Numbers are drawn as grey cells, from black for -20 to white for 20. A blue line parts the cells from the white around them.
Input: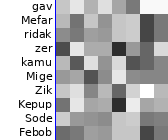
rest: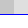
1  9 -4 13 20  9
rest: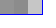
12 -1  0
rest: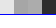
17  6  8
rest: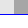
7 -13  17   6   8
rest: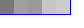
-9 -1
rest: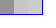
-9 -1

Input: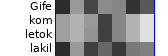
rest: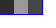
2   1 -12  -6
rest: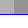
-10   1   8  15
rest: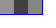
8 15
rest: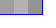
-10   1   8  15

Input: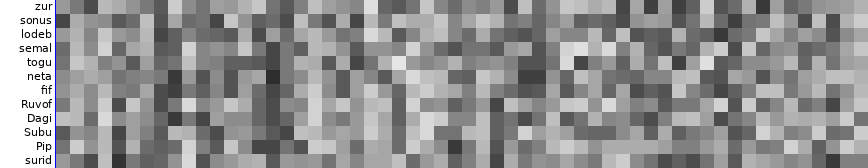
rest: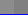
4  -8  10  -3   3  11  10   7   9  -9   6 -10   5 -10  -5  12  -7  -3   8 -11   5  -4  -1   3   4   5   8
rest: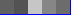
-9 -5  0 10 10 -1  4  9 -2  3  9
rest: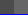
5 13  2 -1  4 11  6 -5  7 14 12  1  1 10 -5 -2 -8 -2 10 -6 -2  8  1  2 -4 -8  0  9 10  5 -8 -2  1  9  4  8  7  8  5 12 -2
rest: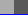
7  -9  -2   8  16   4   1   3   8   0   2   3   0  -7  -7  -2  14  -9   0   4  -5   7  -2  10 -10   5  15  -6  -4   2   2   4   9  -4   8  -2   5   6
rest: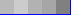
9  0 -3 -7 -6  6 -6  1  6 -4  6 -8 -5 -7 11  1 -3 -9 -5  0 10 10 -1  4  9 -2  3  9
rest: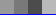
7   3  -1  -6  12   2  -2   5   4   8  11  -2  -6   0  10   5   3   1  15  -4  -6  -2  11   1  -3   2   0   4  -8  10  -3   3  11  10   7   9  -9   6 -10   5 -10  -5  12  -7  -3   8 -11   5  -4  -1   3   4   5   8

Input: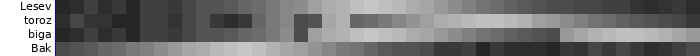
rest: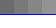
5   7   8   9  10  10   9   8   5   4   2   0  -2  -3  -5  -6  -7  -8  -9 -11
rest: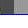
6  8  9 10 10  9  8  6  4
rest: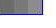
-8  5  7  8 10 11 10  9  7  6  4  2  0 -2 -3 -5 -6 -7 -8  4  6  8  9 10 10  9  8  6  4
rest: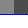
-7   6   8  -4  -3  -1   1   3   5   7   8   9  10  10   9   8   5   4   2   0  -2  -3  -5  -6  -7  -8  -9 -11

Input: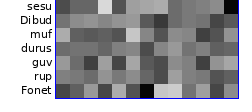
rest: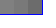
3 -1  2 -4 -8  5  0 -1 -7 -5
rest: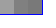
-7 -5
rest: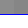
-10  -7   3
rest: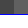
4  -9   7  -7 -19  11  12  -2   5  -9   2
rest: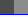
0 -10   3   6

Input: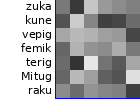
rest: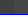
-3
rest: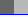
5 -5 -7 15

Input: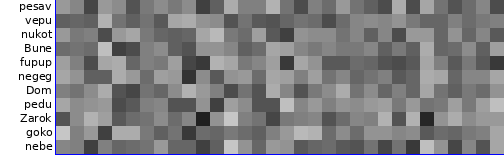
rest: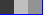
-9  1 -7  6
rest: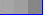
-1  1 -1 -1  1 -5 -1 -5  7 -4 -3  2 -5  5

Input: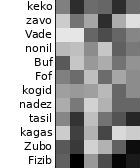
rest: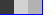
-5 -18
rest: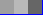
2
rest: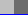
6 2
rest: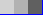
-18
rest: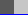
4  7 -2  3
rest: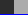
15

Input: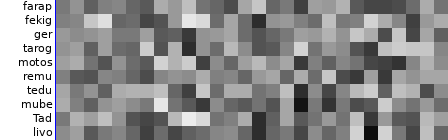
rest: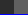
6  -6  -2   4  -2  10 -11   4  -6  -7   9   5
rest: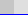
-4  -3  -9  -7   4  16  14  -3   6  -3 -13   3   4   0  -3  10  -1   0  13   7   1 -10   4   7
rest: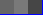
2  -4   0  13 -18  13  -1  -9  10  -4
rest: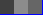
5   9   2   6 -11   0  -5   1  -2  -9 -10 -12   1   8   2
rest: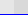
-3   6  -3 -13   3   4   0  -3  10  -1   0  13   7   1 -10   4   7

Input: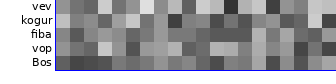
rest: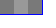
-1 -4 -6 -6 -6  8 -1  6 -3 -5  4
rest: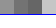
3 -7  4  5  8 -5 -3  8  7  0  7  1  4 -9 -2 -9
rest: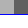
-3  8  7  0  7  1  4 -9 -2 -9
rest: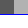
-1  6 -3 -5  4
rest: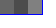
-1  6 -8  2 -7  2  6
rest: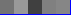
-8 -2 -7  1  3 -6 -4 12 -9

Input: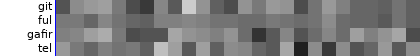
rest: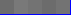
2 -3 -4 -4 -6 -2 -5
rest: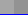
2   0   3  -3 -12  -6   1  -7  -3   1  -3   5   0   3   6  -8
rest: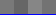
-4 -5  0  0  1  0 -2 -2 -3 -3 -1 -2 -3 -2  2 -3 -4 -4 -6 -2 -5

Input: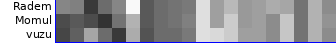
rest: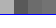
0 15  5 12  4  5  2 11 -2  8  3
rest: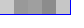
-2  8  3
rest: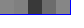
19 -6 -3 -2 -1 15  5  9  4  5  7  6 -2  8  2
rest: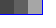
-3 -11   7  -7  -3  -3  -1  15  14  12   5   5   2  11  -2   8   2

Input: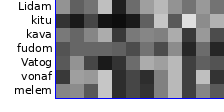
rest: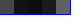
11 -6 15  2  8
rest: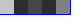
9 -10  10 -12

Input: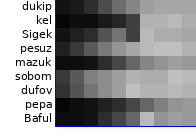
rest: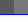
3  6  9 10 10  8
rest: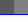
2  5  8  7  7 10  9
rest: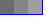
6 6 6
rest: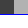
8 9 7

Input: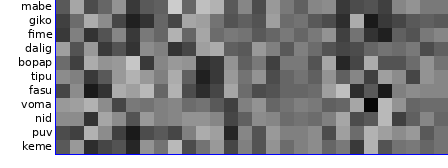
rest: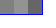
-2   0  -1  -5  -4   6 -19   9   3  -4  -3  -3
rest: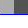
-7 -3  3 -2
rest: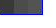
-10   1   3  -1  -1
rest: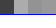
11 -11   1   4   3 -13 -11   3  -5  -1 -10  -1  -1  -7   6 -14  -9   7  -7  -7  -3   3  -2
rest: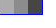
-15 -12  -4  -9   6   5  -2  -7  -5  -7   5  -3  -2  -6  -8 -13   7 -16 -11  -9  -6  -5  -6
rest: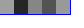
0  0  2 -8  5 -3  8  5  2  4 -6 -2

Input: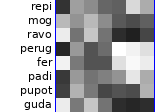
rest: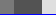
19 17
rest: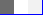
15
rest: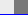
11  -2 -13 -14 -13
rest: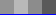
-8 -5
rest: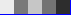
-14 -13
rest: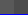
-5

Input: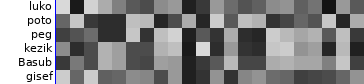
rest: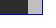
9 -14  -8   7 -14  12  -6  10   8 -12  -9  -4  -7  11 -14   7
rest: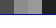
-11   4  -3  -7  -5   2   3  -5  -2 -17   4  -6
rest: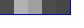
5   4 -15 -11  -6   9  -9  -9   7   8   6   6   0  11 -10
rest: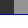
-12   1   3  -3  -4 -10  -9  -8  -4   3
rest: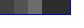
11 -12  10  13 -15  -6 -12   7 -13 -14  12   9   6   8  -6  10 -11
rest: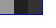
3 -12   1   3  -3  -4 -10  -9  -8  -4   3

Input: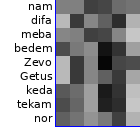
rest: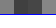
11
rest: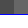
5 -15 -13  11
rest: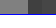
-3 -2
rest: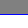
-10  -9  -3  -2

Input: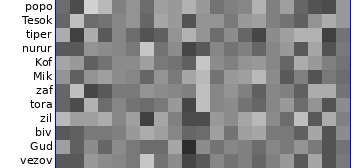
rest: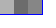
-2 -3 -1  4 -9 10  1  2 -2 -4  1  4 -3  3 -7  2
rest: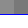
-3  -3   6 -13   2  -2   1   0  -3   1  -1   3  -1  -7  -2
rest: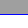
7   1   5 -10   6   0  -8  -8   4   2   6   9   2  -3  10  -6   7   0
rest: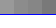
11 -2  2 -9 -6  1 -2  0 -4  0  4 -6  6 -7 -1

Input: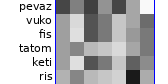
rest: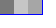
-3
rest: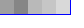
6 -1
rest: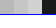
7
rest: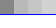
-16   7
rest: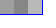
11 14  6 -1

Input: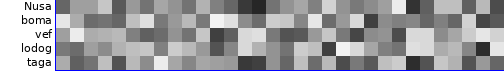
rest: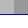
-7   1  14   8   3  -2  12  10 -10  18  14   6   0  -2  15  14   7   9   1 -13  16
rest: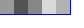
3  -2  12  10 -10  18  14   6   0  -2  15  14   7   9   1 -13  16

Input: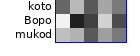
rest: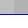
-6  5 -1
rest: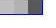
5 -1
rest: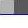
5 -1
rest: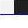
-10  13  -8
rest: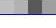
-1

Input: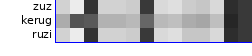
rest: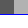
8   9  -4   9  10   7   6  10 -14 -11
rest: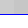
14 -13 -11
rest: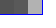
8   9  -4   9  10   7   6  10 -14 -11
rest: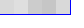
-13 -11

